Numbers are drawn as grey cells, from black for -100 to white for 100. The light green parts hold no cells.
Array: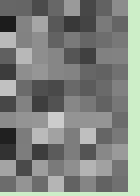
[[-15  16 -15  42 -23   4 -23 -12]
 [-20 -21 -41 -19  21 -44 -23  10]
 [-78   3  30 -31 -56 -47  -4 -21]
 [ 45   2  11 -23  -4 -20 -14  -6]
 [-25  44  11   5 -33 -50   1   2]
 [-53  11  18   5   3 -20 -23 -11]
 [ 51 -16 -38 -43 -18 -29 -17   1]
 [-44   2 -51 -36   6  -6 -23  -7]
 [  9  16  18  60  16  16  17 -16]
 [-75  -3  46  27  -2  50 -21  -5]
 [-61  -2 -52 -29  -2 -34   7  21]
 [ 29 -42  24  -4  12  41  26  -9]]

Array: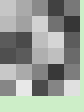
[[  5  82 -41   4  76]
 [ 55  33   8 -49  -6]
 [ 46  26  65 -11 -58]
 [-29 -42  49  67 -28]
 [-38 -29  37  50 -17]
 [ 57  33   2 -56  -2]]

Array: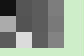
[[-29  72 -26   3]
 [-86 -33 -28  -2]
 [ 34 -36 -28  -5]]

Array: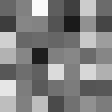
[[ 49   0  49 -42 -11  13  -3]
 [-19   1  96 -26 -50  59 -15]
 [-52   4   3 -35 -80  14 -46]
 [ 63 -19 -16 -20 -14  58  23]
 [ 40   5 -77   0   6 -16   5]
 [-32 -14 -25  72   0  69  38]
 [ 80  -2 -30 -11  -3 -33 -32]]

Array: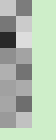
[[ 21  51]
 [ 56  -3]
 [ -7  59]
 [-68  73]
 [ 12  28]
 [ 38 -10]
 [ 26  34]
 [ 30 -14]]

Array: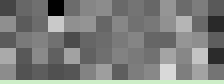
[[ 10 -36 -27 -37 -33   3  24 -26  -2   7  70  -1  28  -9]
 [-46 -19 -12 -99 -15   5  10 -18  -9 -19  17 -16  -2 -30]
 [ 12 -29 -15  58  13  16 -20   6 -11  -6  14  42 -18 -68]
 [-29  -4   2 -11 -41 -20 -15  -4   4 -20 -21  17  11 -26]
 [ 33 -31   8 -25  27 -24 -13   2  -4 -11  29   6  54 -66]]

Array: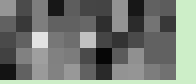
[[-85 -24  21   2  19 -24 -68  15  17  -2 -11]
 [ 18 -41  -1 -82 -27 -46 -47  15 -82 -24 -28]
 [-24 -56  -1 -24 -24 -19 -64  16 -66  -9 -56]
 [-42 -24  77  -7 -14  51 -46 -60 -42 -24 -24]
 [-49   1  25   1  -3 -42 -95 -29  13 -24 -24]]
